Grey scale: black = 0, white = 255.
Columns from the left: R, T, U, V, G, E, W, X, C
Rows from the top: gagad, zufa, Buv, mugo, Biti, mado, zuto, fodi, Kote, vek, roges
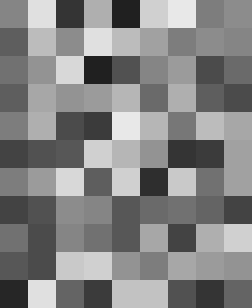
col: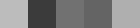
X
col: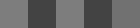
R
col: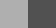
T
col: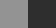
E

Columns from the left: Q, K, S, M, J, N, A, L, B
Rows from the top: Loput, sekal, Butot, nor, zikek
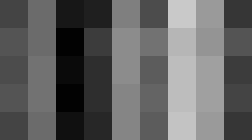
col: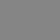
J
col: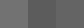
N
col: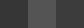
B
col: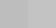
A
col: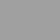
L
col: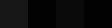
S

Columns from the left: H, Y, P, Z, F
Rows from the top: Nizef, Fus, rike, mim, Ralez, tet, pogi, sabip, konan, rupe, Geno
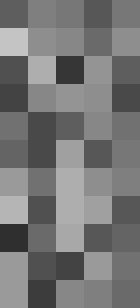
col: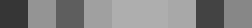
P
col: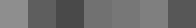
F
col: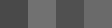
Y
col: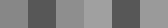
Z
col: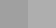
P

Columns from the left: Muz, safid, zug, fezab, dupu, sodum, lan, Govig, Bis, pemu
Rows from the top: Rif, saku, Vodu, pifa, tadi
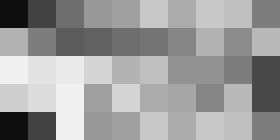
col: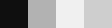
Muz
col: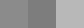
Bis
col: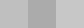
sodum
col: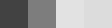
safid

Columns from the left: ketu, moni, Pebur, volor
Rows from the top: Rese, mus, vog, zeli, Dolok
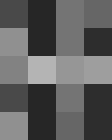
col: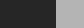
moni
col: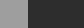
volor
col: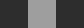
volor
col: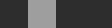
volor
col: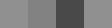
ketu

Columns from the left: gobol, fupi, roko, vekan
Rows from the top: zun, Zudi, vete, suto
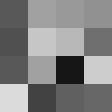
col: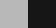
roko
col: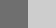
vekan
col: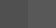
gobol
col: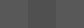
gobol
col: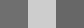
vekan
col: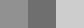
vekan

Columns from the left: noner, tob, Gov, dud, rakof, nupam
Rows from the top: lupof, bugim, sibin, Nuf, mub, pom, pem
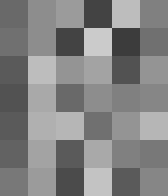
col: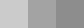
dud
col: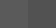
noner
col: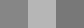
nupam

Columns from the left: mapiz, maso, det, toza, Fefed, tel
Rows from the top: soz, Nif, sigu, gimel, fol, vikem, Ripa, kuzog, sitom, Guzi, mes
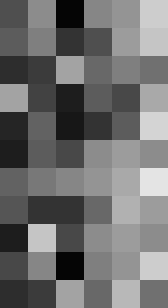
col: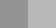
Fefed
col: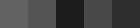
mapiz
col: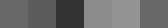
toza
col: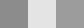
tel
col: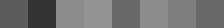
toza
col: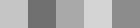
tel
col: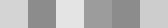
tel

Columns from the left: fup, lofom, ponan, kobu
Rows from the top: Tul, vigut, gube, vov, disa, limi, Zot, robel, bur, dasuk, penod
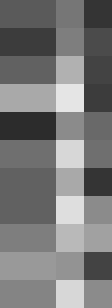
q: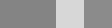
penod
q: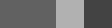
gube
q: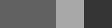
Zot
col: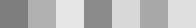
ponan
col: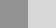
ponan
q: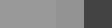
dasuk
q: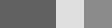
robel

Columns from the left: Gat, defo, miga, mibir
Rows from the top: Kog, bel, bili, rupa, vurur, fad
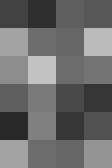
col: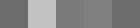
defo
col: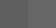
miga
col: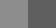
Gat
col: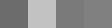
defo
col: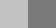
defo
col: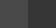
miga

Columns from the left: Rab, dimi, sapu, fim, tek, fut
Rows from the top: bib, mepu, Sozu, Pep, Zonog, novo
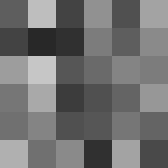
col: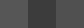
sapu
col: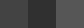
sapu
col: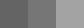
tek
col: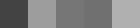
Rab
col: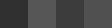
sapu

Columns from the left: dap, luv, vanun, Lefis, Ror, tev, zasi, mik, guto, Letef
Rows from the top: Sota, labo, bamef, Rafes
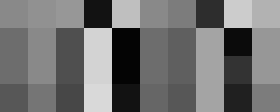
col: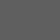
zasi
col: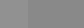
luv
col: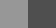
vanun
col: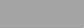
mik
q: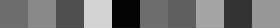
bamef
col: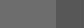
dap

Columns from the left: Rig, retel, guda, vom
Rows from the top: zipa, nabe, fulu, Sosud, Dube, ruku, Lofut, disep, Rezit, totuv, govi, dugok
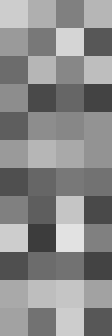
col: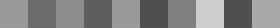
Rig
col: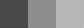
retel

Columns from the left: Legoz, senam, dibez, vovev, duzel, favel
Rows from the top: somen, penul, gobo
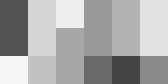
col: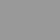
vovev
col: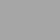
dibez
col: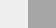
dibez
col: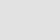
favel
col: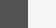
Legoz

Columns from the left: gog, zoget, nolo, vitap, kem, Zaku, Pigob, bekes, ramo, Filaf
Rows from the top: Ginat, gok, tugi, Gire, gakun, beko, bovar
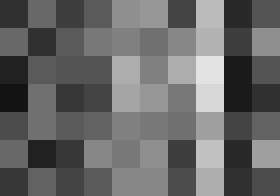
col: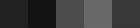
gog
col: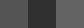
Filaf

